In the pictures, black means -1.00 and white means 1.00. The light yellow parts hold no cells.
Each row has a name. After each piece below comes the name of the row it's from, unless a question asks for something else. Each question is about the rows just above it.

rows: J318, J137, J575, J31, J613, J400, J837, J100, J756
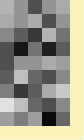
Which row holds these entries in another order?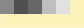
J100
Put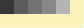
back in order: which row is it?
J575
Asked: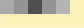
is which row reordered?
J318
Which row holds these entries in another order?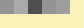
J613
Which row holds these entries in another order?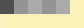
J137

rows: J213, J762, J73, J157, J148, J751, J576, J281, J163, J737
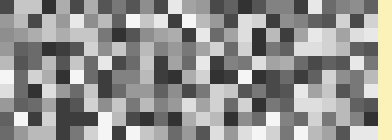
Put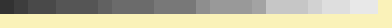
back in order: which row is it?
J576
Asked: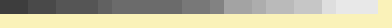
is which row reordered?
J148
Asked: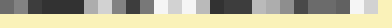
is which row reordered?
J751

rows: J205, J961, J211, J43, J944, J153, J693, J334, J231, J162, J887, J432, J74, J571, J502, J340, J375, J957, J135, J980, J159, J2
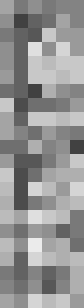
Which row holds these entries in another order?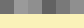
J375
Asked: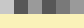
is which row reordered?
J432
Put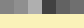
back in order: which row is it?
J693
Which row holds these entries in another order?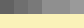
J375
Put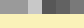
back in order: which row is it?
J211
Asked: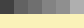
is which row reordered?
J693

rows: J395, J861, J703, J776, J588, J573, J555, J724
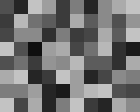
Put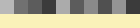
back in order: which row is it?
J861
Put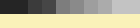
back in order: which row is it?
J573
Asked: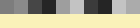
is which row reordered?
J573
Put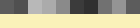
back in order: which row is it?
J588
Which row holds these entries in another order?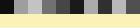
J776
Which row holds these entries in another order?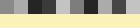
J724
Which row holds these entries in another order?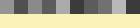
J861

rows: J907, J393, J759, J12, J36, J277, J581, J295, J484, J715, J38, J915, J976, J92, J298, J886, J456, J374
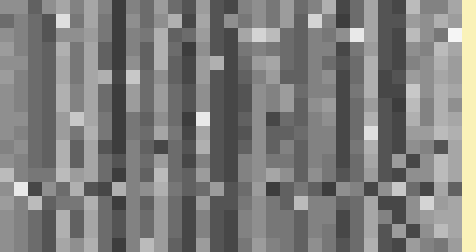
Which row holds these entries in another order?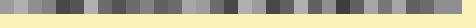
J36
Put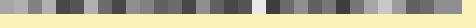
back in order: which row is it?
J484

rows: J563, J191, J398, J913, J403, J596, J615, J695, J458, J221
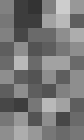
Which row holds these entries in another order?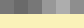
J221
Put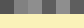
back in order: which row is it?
J615
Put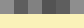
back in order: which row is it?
J615
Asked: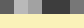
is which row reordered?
J191

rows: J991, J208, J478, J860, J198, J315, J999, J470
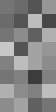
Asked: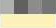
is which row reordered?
J478
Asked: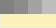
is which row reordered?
J198
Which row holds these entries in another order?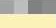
J198

